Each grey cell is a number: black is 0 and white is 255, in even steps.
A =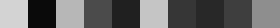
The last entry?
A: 142
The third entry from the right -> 40
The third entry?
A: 183

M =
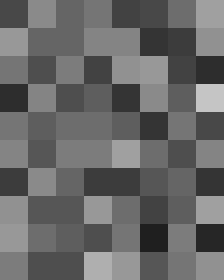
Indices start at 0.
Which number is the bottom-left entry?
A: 124
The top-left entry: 72
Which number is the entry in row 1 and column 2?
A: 101
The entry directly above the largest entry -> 45
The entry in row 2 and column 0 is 117
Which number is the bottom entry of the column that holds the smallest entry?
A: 86
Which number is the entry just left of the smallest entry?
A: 117
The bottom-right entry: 145
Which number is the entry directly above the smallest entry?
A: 66
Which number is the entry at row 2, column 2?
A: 124
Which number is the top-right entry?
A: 160
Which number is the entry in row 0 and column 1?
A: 138
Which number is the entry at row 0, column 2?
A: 101
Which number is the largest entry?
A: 197
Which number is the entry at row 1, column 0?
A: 152

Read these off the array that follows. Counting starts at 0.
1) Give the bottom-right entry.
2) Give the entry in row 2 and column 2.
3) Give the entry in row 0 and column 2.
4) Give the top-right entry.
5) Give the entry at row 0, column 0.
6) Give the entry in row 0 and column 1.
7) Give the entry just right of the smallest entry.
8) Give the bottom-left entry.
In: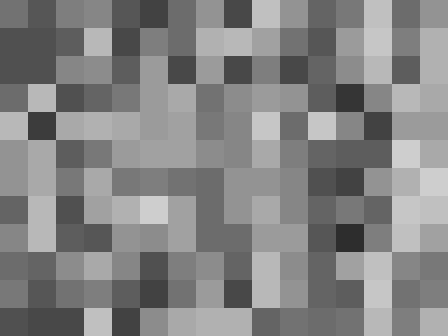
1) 177
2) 134
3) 126
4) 147
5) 114
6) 86
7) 126
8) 80

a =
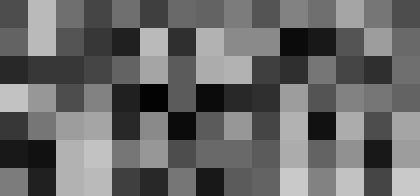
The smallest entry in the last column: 77
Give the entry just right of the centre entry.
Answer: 40
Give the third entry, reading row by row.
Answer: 111
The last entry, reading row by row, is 201
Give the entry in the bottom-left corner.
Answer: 124
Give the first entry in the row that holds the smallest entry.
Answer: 194
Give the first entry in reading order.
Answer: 77
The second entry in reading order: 186
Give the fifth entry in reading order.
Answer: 111
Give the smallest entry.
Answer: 3
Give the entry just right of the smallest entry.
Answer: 91
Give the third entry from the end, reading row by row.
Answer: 194
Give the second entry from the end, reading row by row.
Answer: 69
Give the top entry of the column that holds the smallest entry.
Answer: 63
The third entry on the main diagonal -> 55

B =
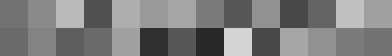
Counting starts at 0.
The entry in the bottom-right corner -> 115
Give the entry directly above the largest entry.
87
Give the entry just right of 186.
80
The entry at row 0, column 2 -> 186
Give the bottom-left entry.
107
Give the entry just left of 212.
40
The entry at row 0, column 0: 115
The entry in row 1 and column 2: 94

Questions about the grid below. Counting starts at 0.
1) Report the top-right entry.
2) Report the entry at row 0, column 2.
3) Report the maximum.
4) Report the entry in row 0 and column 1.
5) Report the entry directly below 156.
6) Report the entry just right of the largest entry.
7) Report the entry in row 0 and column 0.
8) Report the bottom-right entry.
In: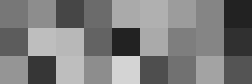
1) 34
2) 70
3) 212
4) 141
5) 126
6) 78
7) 119
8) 84

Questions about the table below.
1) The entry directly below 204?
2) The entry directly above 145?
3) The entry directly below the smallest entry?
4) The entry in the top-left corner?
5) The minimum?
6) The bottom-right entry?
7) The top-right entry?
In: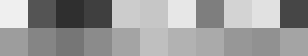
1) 164
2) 225
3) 118
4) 239
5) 47
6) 164
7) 70

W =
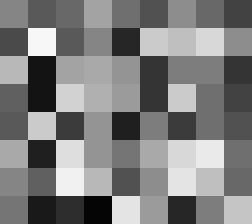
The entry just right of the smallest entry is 228
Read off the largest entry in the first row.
163
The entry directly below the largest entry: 19
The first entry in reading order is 133
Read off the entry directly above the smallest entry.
184
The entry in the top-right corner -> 66
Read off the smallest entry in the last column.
52
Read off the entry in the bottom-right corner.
197
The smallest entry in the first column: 74
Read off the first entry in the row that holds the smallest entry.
117
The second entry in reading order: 89
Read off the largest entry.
247
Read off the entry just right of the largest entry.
89
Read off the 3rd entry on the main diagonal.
163
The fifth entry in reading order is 111
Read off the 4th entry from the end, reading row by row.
155
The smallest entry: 5
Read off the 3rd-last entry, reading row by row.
38
